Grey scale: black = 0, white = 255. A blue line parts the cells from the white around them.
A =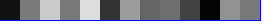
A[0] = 18
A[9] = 65
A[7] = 100
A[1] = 122

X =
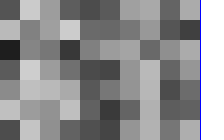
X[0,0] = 84
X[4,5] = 119
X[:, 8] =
[100, 85, 143, 101, 76, 93, 118]
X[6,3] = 98
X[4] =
[139, 191, 185, 170, 88, 119, 148, 183, 76, 108]
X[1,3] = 204
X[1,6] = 119
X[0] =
[84, 203, 157, 93, 76, 90, 160, 169, 100, 171]
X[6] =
[77, 196, 144, 98, 80, 69, 149, 178, 118, 174]
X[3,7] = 185
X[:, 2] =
[157, 159, 119, 156, 185, 146, 144]
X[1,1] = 129
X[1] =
[186, 129, 159, 204, 106, 104, 119, 152, 85, 64]
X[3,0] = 91
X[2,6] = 164
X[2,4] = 128

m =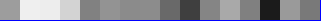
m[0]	157
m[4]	129
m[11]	169
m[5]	147
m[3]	211
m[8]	105

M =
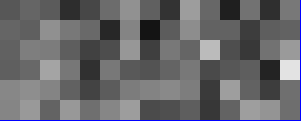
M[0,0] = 87
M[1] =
[101, 95, 144, 120, 105, 39, 132, 20, 92, 141, 98, 98, 61, 94, 98]
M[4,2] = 132
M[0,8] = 51
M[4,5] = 92
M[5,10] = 55
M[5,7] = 75
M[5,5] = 134
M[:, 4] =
[71, 105, 65, 48, 67, 111]
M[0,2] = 91
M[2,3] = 94
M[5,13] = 148
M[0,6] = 145
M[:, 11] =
[31, 98, 78, 87, 158, 99]
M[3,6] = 89
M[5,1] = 153
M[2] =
[97, 126, 124, 94, 65, 77, 151, 63, 120, 101, 187, 78, 56, 114, 154]
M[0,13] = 47
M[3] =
[95, 104, 164, 119, 48, 120, 89, 83, 100, 120, 74, 87, 94, 35, 227]
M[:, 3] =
[45, 120, 94, 119, 97, 152]

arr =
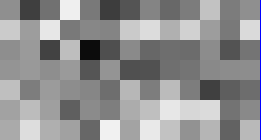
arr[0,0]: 143
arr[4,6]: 183
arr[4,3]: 141
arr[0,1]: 63
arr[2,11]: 83
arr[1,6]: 202
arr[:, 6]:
[84, 202, 138, 80, 183, 172, 163]
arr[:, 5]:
[61, 132, 79, 148, 110, 126, 241]
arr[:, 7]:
[132, 220, 103, 81, 125, 191, 233]
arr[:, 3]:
[239, 121, 190, 154, 141, 95, 161]
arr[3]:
[148, 153, 142, 154, 85, 148, 80, 81, 111, 116, 137, 140, 141]
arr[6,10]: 181
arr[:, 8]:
[104, 176, 110, 111, 187, 231, 194]
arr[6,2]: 175
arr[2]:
[142, 154, 66, 190, 12, 79, 138, 103, 110, 108, 140, 83, 116]
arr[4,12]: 109
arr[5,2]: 159
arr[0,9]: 124

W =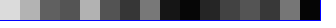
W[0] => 219
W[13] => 56
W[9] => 6
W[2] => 96
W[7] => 120

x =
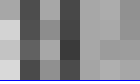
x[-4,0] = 167
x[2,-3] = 167
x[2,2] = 167
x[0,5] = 172
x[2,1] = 97
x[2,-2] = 156
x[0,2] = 167
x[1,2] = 141
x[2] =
[195, 97, 167, 58, 167, 156, 157]
